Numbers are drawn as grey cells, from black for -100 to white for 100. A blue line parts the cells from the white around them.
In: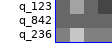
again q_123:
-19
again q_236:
0
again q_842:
-19
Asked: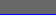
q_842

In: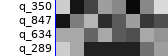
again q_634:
32
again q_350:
7
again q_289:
-74
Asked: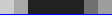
q_289
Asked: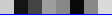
q_350
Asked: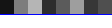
q_847

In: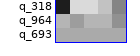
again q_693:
33
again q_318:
71
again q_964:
42
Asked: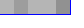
q_964
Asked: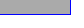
q_693

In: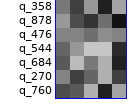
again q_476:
3
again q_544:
55

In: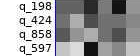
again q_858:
16
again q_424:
-12

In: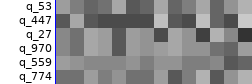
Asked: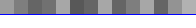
q_53
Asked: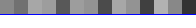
q_27
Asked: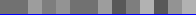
q_774
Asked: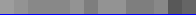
q_559
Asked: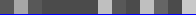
q_447

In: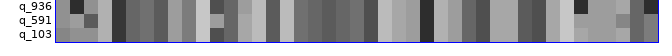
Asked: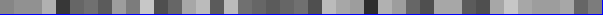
q_103
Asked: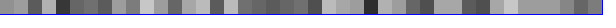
q_591
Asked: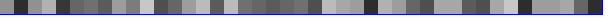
q_936

